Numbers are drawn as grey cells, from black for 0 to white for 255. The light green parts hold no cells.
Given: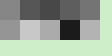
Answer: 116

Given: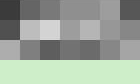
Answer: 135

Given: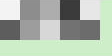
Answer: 231

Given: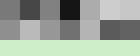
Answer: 199

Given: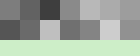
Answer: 157

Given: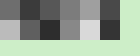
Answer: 73
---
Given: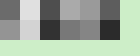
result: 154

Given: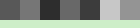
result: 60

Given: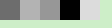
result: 220

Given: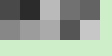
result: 99

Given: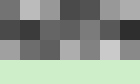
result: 82

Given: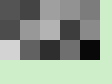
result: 124

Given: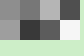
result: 158

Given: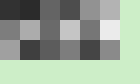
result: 146

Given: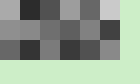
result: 103

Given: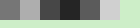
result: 91
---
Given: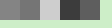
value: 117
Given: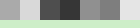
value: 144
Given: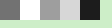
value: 158
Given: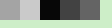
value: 100
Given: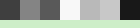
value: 132
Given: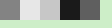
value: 131
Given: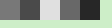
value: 104
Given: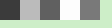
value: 121
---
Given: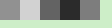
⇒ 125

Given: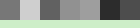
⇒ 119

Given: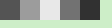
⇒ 114

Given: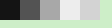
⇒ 168

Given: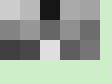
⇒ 131

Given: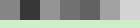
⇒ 133

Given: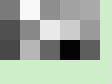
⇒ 142

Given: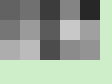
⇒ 132

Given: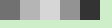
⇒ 147

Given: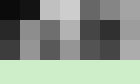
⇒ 111
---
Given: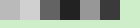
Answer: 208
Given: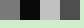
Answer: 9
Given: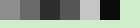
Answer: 106
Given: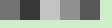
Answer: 56
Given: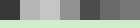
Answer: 182
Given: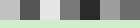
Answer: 85
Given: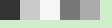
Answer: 201
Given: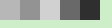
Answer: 147
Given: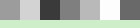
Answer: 211
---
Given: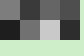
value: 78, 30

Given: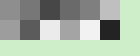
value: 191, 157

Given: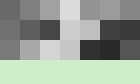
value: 134, 121

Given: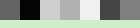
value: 127, 100

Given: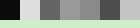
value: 197, 11

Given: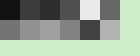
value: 102, 116

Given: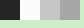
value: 167, 37

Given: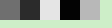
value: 184, 111

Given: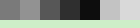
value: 217, 122

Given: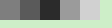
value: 209, 126
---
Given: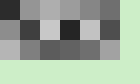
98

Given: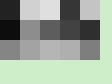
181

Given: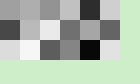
133

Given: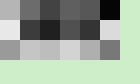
211

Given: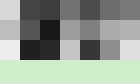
55

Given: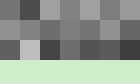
84

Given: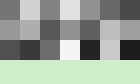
36
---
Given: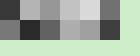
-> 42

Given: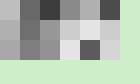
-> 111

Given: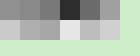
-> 175

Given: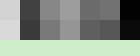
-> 58

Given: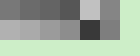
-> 170

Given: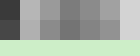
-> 176

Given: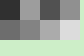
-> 131

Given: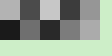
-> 111
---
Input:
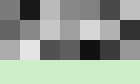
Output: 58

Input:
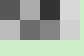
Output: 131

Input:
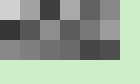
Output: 70

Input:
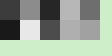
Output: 175

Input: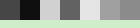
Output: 160

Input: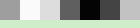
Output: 68

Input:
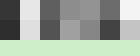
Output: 67

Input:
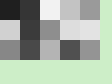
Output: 80

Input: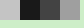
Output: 67
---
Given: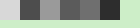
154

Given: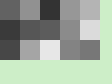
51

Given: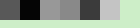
152

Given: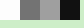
159

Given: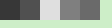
223

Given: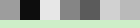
231

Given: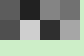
132
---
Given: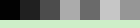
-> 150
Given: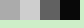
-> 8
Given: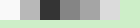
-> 219
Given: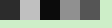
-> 85
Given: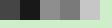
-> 198
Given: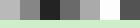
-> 83
